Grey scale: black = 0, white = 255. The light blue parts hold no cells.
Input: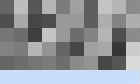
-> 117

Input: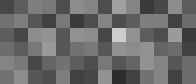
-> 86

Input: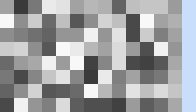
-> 149

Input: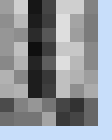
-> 117

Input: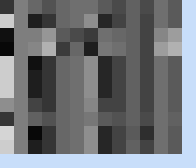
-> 30

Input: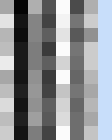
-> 125

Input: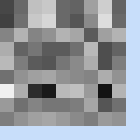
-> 160

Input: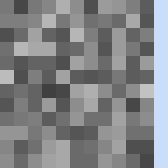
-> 141
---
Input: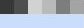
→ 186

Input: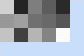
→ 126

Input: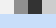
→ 144

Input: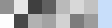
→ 186

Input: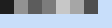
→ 199

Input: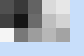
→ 99

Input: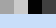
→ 202
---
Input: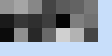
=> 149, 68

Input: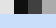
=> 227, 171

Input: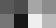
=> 89, 185

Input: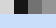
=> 214, 149

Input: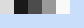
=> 220, 249

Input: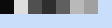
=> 10, 160
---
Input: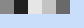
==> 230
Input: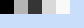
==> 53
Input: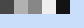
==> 135
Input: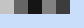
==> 21
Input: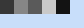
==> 90
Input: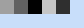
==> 1
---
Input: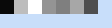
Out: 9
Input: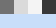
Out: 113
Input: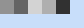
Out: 146
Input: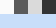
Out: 250
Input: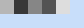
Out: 182
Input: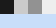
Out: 26
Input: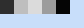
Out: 46
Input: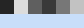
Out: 37
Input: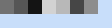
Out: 113
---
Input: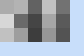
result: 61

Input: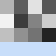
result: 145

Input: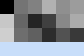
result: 44

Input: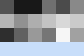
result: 118

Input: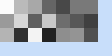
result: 142

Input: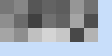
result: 199
